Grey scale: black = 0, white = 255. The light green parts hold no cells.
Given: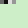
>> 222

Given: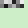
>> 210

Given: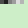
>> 129

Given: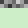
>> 146

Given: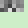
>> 94

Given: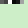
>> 255

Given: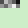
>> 137

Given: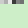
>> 232

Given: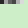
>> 98

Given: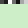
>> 254
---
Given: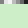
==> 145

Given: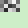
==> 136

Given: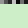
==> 83

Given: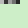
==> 111

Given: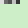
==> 106

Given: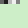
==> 128
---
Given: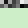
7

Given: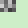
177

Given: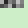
146

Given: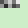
69

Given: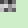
147

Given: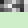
63

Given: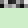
17
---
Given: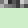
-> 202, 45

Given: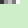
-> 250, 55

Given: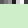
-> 246, 30

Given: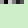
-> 206, 6

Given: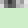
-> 231, 58

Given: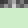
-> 205, 57

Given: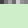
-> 207, 66

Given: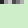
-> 202, 36

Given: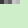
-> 199, 57
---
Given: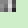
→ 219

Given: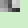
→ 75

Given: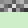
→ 80

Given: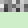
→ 135

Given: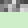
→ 205

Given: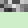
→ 155
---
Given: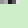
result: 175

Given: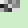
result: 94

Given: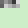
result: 208

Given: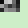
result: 146

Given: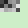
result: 170

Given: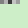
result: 181
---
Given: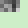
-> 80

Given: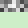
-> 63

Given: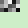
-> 172

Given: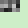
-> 152

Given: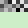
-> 208

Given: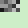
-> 183

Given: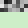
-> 70

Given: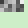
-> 76

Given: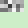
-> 129
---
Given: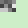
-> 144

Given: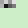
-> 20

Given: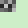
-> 198

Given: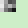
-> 145

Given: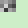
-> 211

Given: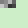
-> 155

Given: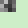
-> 73
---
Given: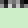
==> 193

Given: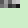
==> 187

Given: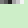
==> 202

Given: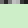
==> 181

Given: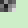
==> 163

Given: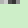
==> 178

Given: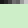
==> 156

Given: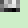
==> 223
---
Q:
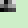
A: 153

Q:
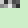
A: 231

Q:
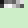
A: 250

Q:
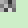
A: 94

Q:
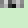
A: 56

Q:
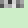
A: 166

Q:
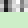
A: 156

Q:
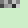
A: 165

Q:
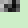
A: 81
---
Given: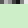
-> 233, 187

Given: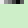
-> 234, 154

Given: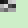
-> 221, 209

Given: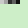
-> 202, 163

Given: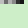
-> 190, 177

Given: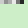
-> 232, 204

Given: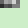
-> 209, 167

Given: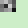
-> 205, 191

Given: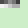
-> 242, 230
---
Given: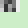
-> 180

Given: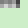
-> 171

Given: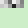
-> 199

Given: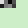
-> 29

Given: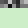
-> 130

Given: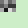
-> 86

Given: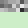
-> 100

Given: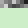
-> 156

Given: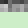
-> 185
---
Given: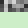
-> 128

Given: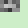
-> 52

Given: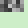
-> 180

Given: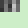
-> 76

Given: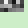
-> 127

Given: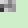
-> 198

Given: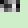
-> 137
